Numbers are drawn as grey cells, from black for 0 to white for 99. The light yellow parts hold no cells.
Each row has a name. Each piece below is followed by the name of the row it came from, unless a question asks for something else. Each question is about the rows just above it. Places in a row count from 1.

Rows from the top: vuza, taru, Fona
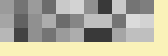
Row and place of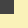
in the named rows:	Fona, 2
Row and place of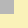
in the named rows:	Fona, 1
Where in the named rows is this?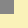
taru, 6
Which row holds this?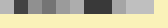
Fona
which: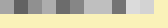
taru

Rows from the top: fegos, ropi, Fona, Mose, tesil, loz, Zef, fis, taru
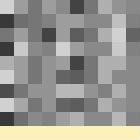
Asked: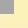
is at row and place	fis, 2
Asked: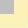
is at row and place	ropi, 9

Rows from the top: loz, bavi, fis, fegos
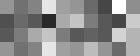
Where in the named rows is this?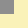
loz, 10
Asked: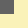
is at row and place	fis, 7

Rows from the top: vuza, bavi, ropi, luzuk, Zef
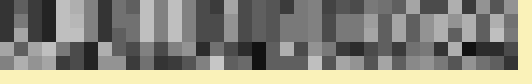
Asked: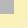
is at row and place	bavi, 6
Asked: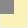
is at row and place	Zef, 30
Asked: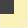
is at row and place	vuza, 24
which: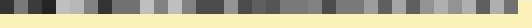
bavi
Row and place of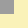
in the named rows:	bavi, 27
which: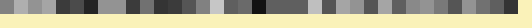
Zef
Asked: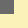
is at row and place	Zef, 18

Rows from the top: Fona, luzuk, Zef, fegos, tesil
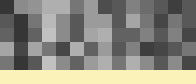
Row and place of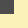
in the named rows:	Fona, 8
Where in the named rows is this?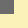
Fona, 11
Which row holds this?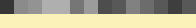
Fona
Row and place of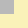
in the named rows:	luzuk, 4

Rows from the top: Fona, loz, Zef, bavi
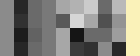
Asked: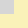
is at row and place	loz, 6
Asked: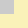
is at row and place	Fona, 7
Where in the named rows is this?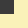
bavi, 6
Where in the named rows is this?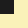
Zef, 2
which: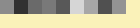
loz
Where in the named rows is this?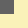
Zef, 3

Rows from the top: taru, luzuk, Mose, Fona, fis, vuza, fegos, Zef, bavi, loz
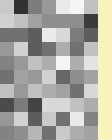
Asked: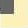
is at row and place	vuza, 5
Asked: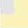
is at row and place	fis, 7
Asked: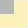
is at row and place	loz, 3
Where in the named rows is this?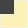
Zef, 3

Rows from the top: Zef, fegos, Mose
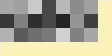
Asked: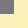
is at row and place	Mose, 4
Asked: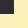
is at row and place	fegos, 3
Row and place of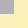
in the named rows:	Mose, 1
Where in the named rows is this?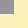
fegos, 6

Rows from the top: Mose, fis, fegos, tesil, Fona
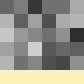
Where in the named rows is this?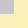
fegos, 1
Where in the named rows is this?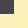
Fona, 5
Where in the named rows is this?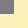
Mose, 2
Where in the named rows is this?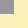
fegos, 2

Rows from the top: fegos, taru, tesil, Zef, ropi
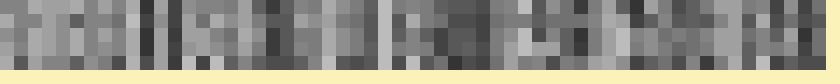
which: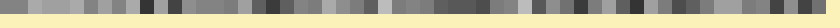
fegos
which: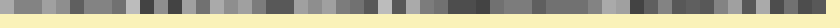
taru
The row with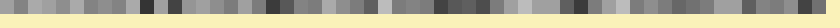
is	Zef
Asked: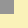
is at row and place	Zef, 14
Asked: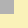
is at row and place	ropi, 10
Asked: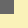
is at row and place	Zef, 49

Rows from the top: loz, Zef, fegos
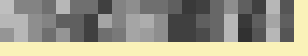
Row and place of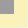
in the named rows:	fegos, 11
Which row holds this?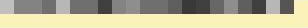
loz
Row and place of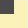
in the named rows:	fegos, 15
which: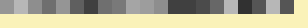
fegos
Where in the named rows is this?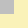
loz, 1
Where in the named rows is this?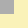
Zef, 11
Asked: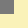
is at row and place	fegos, 9

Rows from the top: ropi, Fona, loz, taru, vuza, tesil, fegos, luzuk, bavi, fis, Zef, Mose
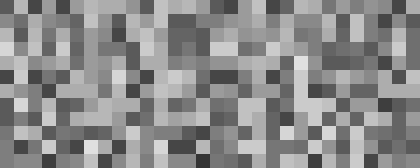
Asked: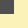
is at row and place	tesil, 29
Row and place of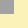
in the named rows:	bavi, 13

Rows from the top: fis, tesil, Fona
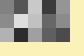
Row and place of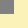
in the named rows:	fis, 1
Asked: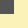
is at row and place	fis, 2
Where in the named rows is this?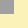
Fona, 3

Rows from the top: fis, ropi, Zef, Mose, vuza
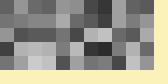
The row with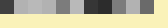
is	Mose
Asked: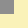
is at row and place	fis, 6

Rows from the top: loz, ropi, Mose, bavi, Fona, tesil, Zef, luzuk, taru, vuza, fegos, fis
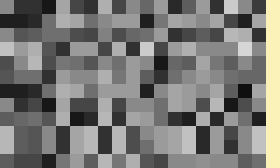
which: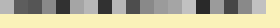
vuza
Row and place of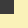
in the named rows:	loz, 19
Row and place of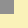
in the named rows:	fis, 15
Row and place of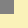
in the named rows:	Mose, 8

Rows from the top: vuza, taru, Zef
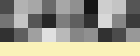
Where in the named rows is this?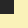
taru, 4
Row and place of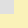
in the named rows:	Zef, 4
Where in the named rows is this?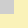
vuza, 8
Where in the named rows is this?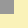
Zef, 10
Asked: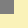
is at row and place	taru, 5
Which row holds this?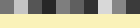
taru
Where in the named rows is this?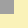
Zef, 3

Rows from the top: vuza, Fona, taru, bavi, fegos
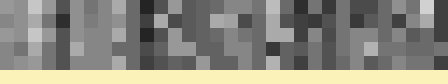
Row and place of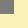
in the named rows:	Fona, 7
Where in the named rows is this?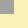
Fona, 17

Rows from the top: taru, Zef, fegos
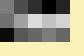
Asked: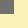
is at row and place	Zef, 1
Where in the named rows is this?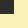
taru, 3
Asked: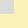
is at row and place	Zef, 3
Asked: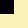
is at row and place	taru, 4
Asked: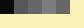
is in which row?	fegos

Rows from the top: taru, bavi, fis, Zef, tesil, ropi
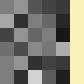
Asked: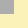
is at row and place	Zef, 5
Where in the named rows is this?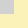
ropi, 3
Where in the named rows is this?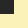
bavi, 5
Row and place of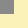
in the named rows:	Zef, 3
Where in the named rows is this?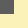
ropi, 4
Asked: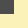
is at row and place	Zef, 2
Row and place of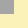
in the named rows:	bavi, 1

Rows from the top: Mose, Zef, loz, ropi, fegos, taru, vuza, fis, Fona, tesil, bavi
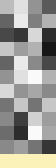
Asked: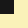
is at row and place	ropi, 4
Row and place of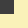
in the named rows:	Fona, 2
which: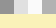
taru
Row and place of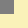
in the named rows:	Zef, 3
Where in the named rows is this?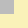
Mose, 1
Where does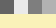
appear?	Zef

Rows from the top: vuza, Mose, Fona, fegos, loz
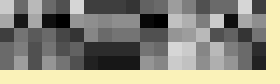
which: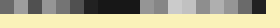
loz
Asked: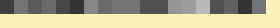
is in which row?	Fona
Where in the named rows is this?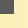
Fona, 3

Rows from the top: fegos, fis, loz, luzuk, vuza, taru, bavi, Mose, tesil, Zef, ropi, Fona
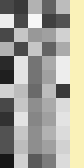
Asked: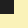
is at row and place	taru, 1
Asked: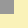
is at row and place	loz, 3
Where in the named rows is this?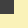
fis, 4

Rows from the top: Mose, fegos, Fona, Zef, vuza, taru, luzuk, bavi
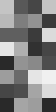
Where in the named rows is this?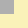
Zef, 2
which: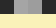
bavi
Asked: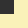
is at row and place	Zef, 3
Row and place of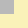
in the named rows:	fegos, 1
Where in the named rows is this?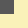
Mose, 2

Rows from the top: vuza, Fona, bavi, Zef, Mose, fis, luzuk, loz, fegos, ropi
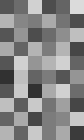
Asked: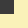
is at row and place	ropi, 6
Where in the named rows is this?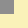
bavi, 5
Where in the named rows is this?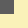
loz, 2

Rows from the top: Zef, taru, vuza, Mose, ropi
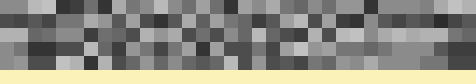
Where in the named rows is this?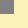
Zef, 31
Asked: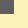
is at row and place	taru, 15

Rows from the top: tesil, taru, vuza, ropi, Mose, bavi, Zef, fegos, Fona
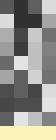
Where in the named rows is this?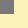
Mose, 4
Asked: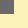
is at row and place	Mose, 1

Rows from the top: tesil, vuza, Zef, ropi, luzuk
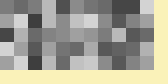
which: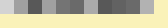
ropi
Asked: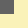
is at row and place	ropi, 9
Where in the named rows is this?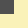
tesil, 5
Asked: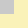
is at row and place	luzuk, 7
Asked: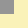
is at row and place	Zef, 7

